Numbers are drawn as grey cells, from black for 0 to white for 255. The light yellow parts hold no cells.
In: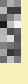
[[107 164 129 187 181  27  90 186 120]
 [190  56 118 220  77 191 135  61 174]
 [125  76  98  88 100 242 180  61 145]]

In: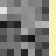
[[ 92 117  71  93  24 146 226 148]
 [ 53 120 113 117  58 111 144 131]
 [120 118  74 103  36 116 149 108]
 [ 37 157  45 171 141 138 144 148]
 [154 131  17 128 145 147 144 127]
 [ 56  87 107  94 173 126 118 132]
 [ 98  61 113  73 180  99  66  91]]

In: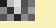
[[ 83 134  30]
 [143  48 188]
 [ 38 203 225]
 [139  91  80]
 [ 96 160 118]]

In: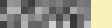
[[ 64 157  90  64]
 [120 128 181 150]
 [ 91 107 178 144]
 [178 166  73  91]
 [103 132  90  62]
 [101 149 176 114]
 [118 106 152 126]
 [206 127  88 114]
 [105  76 108 127]
 [190 128  74 102]
 [ 57  53 169  96]
 [107 104 137 123]
 [189 131 130 116]]

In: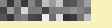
[[ 86  68 132]
 [ 56 157  56]
 [117 106 126]
 [127 215  60]
 [ 73 121 133]
 [ 66 122  87]
 [238  68 189]
 [109 123 155]
 [221 126 196]
 [ 49 132  82]
 [ 58 146  87]
 [116 130 120]
 [189 117 158]]

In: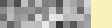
[[163 111 141  86]
 [101 187 178 137]
 [139 152 142  77]
 [191 161 143 192]
 [192 114 151 122]
 [187 217 127 191]
 [231 142 141 127]
 [179 231 195 133]
 [ 57 221 114  82]
 [132 185 198 186]
 [ 89 191 180 165]
 [149 194 104 142]
 [163 157 195 210]]

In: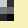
[[ 40 120 203]
 [  8 107  48]]

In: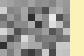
[[163  49 148 214 138 109 207 168]
 [125 146  76 170  99 155 133 160]
 [163 158 114  79 139 126 141 149]
 [ 84 185 217 113 138 163 166 146]
 [ 60 168 174 129 174  46 105 162]
 [ 98 167 116 133  55 163 123 141]
 [203 119 126 158 135 138  78 144]
 [ 73  98 128  85 219 233 160 133]
 [197 200 109 120 189  81 173 161]
 [192 200 120 192 114 130 148 152]]
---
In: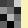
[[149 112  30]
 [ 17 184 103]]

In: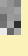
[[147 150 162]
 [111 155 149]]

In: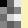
[[147  90 132]
 [108 210 242]]

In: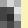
[[ 68  76 225]
 [ 67  42 184]]

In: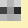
[[ 66 144  40]
 [184 171 176]]

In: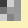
[[116 155 152]
 [204 132 156]]

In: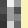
[[ 81 157  80]
 [ 60 157 132]]
